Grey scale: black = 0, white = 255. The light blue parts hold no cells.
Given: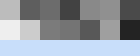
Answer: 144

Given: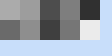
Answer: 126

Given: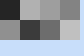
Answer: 158

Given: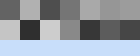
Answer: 150

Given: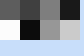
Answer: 126

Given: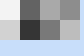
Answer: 169

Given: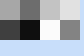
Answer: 195

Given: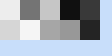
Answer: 16
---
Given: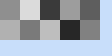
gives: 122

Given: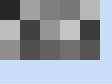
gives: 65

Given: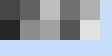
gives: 141

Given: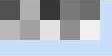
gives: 162

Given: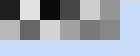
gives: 102

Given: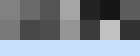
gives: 71

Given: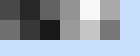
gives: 54
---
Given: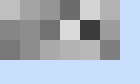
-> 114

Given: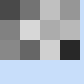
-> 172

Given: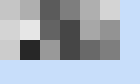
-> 99

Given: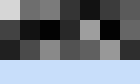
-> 3

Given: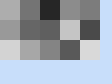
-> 95

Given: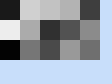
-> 48

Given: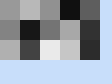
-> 116

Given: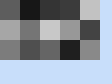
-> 200

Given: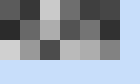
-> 173
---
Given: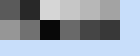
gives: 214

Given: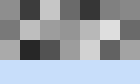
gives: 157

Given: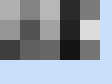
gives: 162

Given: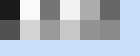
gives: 117

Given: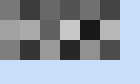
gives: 97

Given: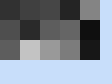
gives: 93
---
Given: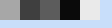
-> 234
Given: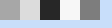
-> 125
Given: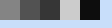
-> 13
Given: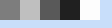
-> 253
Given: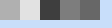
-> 103
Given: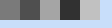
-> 193
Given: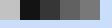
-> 120
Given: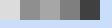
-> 64
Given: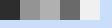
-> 240
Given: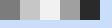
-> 42
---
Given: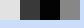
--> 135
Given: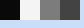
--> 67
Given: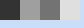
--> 223
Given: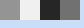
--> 113
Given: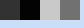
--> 113
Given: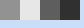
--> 48
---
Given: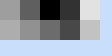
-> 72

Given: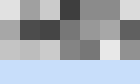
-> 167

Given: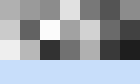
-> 106

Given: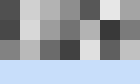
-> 57

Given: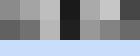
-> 131

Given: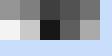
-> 94

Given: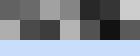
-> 18

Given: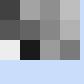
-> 135
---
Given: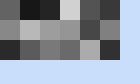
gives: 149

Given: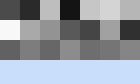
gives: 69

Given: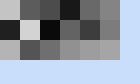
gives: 99

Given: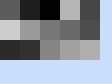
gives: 119

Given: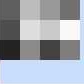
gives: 221

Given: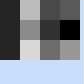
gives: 138

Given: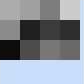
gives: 32

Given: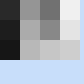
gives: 171
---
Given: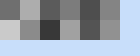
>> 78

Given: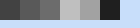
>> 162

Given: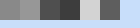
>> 211

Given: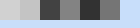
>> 50

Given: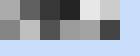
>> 231

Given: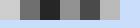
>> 74

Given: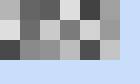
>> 65
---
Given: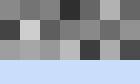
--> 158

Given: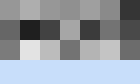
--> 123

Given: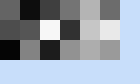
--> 5

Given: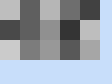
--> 203

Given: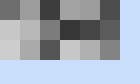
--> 205

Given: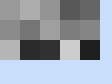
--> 181

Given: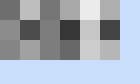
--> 133

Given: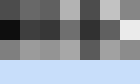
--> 127
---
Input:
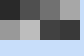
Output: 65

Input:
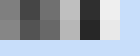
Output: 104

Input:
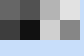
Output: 208

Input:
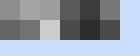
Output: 204

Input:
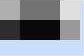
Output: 10

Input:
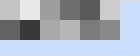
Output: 169

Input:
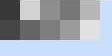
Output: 125

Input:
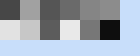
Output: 92

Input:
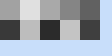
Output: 43
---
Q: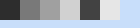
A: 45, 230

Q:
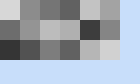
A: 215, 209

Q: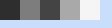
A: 46, 245

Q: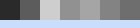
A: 42, 110

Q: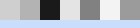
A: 207, 155

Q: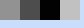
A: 146, 193

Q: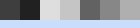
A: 62, 175

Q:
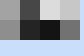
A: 163, 114
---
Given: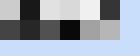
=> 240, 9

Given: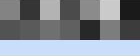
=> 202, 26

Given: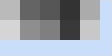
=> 213, 51

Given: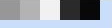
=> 241, 8

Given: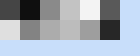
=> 243, 15

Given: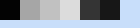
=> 220, 3
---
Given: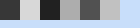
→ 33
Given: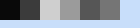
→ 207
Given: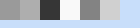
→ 54
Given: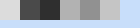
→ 47
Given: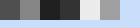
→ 31
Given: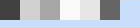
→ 167
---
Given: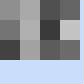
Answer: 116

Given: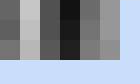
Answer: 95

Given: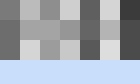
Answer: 109

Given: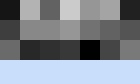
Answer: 62

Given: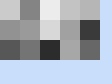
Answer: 146

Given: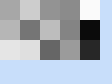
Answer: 182

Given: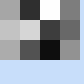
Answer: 195

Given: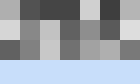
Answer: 214

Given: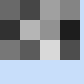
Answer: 49

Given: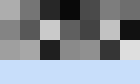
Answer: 132
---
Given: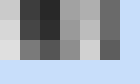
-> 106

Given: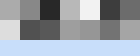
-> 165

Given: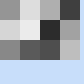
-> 162

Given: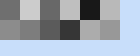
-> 152

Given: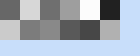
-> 177

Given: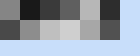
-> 81
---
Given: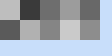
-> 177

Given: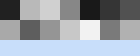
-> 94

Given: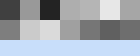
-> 203

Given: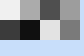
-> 16

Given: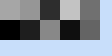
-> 30

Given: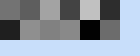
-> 143

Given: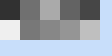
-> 120

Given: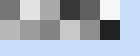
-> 155
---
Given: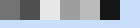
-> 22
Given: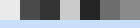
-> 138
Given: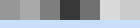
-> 203
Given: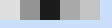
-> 194
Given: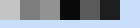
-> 30
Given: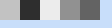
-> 99
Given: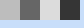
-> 53
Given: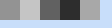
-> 168
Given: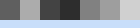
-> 208
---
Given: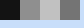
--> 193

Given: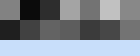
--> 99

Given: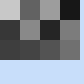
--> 83

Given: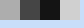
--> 20

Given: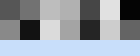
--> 219

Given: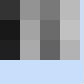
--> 99

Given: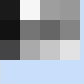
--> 198
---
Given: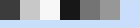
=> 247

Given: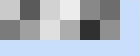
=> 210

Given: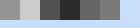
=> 80

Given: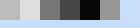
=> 118

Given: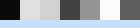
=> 209

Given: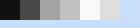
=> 164

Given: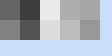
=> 233

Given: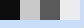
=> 90

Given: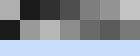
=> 48
